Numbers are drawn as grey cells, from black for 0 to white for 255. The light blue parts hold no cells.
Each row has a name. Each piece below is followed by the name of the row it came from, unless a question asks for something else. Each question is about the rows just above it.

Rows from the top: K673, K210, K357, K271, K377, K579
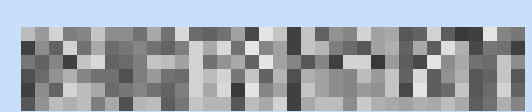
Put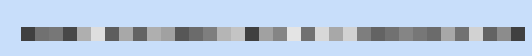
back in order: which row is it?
K210
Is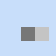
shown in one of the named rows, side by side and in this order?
yes
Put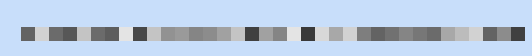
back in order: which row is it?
K377
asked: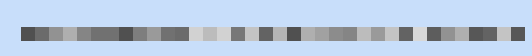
K271
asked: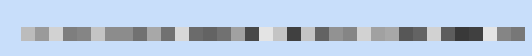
K673
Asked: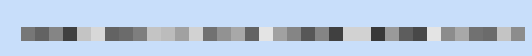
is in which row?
K357
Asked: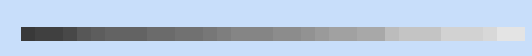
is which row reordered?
K357

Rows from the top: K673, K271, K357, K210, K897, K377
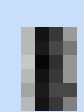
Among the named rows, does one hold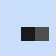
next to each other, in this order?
no
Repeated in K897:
[71]

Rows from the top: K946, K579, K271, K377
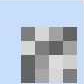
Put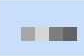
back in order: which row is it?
K377
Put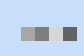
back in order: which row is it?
K377

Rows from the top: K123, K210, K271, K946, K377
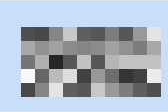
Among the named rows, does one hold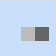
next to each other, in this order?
no
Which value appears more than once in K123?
[87]
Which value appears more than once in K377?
[95]
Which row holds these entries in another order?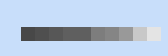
K377

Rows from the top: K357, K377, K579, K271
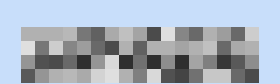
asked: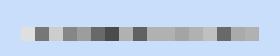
K377
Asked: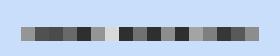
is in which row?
K579
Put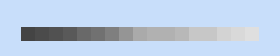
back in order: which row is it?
K271
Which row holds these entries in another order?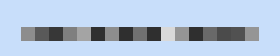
K579
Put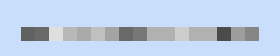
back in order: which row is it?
K357

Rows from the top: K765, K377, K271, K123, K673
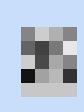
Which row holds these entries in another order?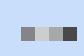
K271
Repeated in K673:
[199]
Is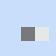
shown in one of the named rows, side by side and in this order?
yes
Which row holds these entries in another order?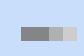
K765
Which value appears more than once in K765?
[133]
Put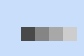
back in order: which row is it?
K271

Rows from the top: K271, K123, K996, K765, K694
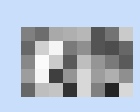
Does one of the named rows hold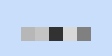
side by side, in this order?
no
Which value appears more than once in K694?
[216]

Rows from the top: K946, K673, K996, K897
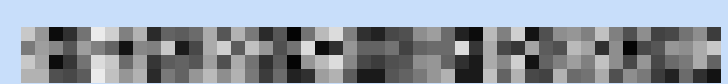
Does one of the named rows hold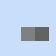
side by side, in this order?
yes
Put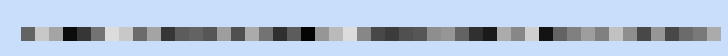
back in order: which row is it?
K996
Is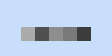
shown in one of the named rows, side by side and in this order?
yes
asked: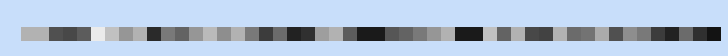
K897
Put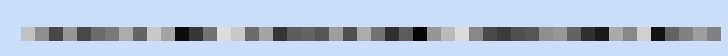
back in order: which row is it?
K996
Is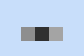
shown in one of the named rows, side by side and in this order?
no

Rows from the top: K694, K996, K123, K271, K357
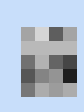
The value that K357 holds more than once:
[172]
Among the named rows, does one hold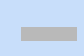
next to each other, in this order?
yes
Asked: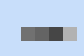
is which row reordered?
K123
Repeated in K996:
[185]
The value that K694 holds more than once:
[164]
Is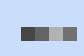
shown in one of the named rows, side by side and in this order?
no
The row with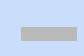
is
K996

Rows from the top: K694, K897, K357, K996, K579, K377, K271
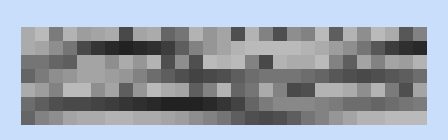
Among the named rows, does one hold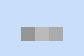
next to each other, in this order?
yes
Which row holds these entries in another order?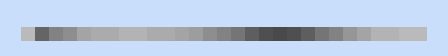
K271
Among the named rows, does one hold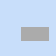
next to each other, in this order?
yes
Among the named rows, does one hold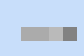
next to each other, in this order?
yes
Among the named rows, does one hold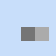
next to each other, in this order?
yes
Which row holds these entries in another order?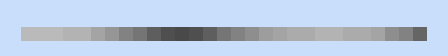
K271
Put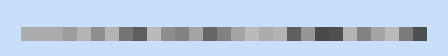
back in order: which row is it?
K579

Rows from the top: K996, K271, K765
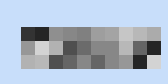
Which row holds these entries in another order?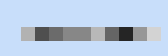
K271
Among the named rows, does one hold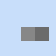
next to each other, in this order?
no

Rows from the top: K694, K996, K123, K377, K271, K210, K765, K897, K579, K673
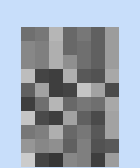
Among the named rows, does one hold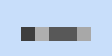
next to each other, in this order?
no
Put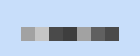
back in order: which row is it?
K765
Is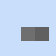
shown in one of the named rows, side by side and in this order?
yes
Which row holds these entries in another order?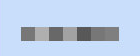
K897

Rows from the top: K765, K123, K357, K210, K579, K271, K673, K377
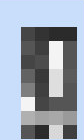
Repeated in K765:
[43]
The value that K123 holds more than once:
[85]
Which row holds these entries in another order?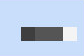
K123
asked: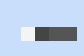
K271
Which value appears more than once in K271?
[85]
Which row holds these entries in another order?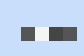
K271

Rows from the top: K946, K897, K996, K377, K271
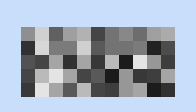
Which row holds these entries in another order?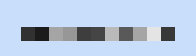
K271
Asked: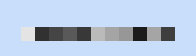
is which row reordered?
K271
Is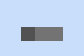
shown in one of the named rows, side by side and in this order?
no
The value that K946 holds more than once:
[159]
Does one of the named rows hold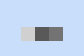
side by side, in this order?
yes
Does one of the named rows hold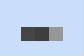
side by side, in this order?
yes

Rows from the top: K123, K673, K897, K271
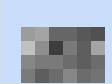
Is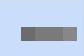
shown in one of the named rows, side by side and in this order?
no
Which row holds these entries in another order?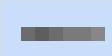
K897
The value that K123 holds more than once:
[102]
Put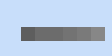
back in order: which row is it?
K271

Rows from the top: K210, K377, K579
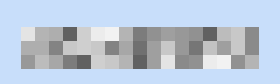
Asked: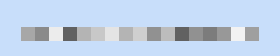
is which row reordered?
K579
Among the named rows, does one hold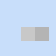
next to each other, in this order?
yes
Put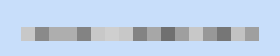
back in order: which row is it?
K377
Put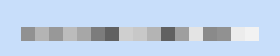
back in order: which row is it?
K579
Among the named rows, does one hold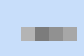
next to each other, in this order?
no
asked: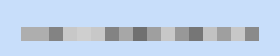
K377

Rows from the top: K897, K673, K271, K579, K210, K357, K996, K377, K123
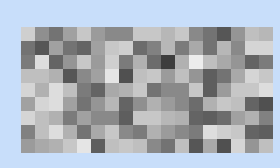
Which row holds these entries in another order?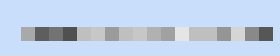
K579
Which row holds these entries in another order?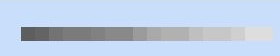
K377
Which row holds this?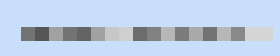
K673
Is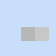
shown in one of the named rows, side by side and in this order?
yes
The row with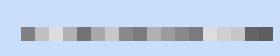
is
K377
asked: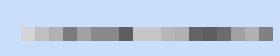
K996

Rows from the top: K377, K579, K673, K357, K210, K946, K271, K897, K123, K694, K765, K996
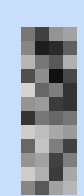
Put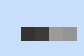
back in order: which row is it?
K946
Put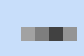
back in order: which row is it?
K694
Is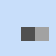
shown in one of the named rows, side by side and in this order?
no
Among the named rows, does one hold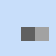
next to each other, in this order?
no
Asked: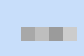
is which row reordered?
K897
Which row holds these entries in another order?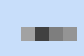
K694

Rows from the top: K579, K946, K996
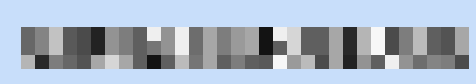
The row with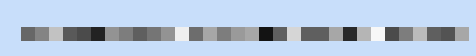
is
K946
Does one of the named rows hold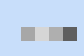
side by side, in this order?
no
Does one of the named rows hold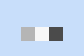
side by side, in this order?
yes
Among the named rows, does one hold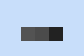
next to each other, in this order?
no
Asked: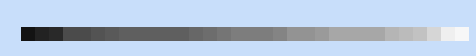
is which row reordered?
K946
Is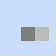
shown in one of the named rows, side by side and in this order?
yes

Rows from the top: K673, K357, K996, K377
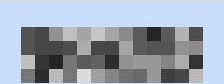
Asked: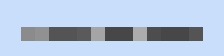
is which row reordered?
K357
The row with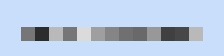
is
K377
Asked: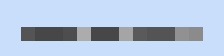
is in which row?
K357

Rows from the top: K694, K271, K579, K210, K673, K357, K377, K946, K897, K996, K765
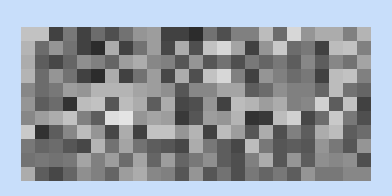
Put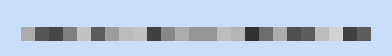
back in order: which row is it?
K357
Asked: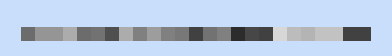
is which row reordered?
K210
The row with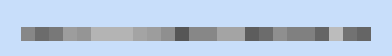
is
K673
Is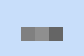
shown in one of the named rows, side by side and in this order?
no
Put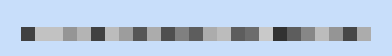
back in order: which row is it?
K946
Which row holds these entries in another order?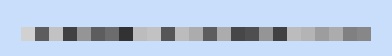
K357

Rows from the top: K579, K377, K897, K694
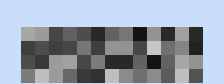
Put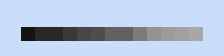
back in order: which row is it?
K897
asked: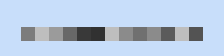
K694
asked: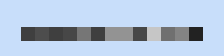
K377
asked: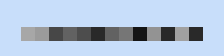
K579
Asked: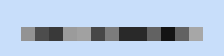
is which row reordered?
K897
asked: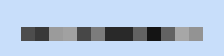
K897

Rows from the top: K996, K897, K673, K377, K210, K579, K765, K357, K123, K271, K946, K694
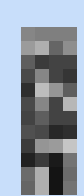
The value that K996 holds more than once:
[127]
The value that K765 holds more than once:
[67]
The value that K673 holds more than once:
[67]
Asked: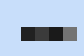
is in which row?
K271
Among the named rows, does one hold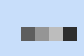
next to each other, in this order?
no
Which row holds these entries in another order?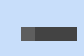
K765

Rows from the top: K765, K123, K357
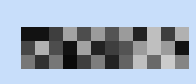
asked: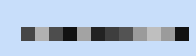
K123
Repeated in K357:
[119]
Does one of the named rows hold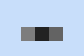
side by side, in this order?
yes
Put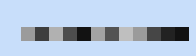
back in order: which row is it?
K123
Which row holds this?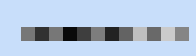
K357
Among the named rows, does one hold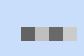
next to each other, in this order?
yes

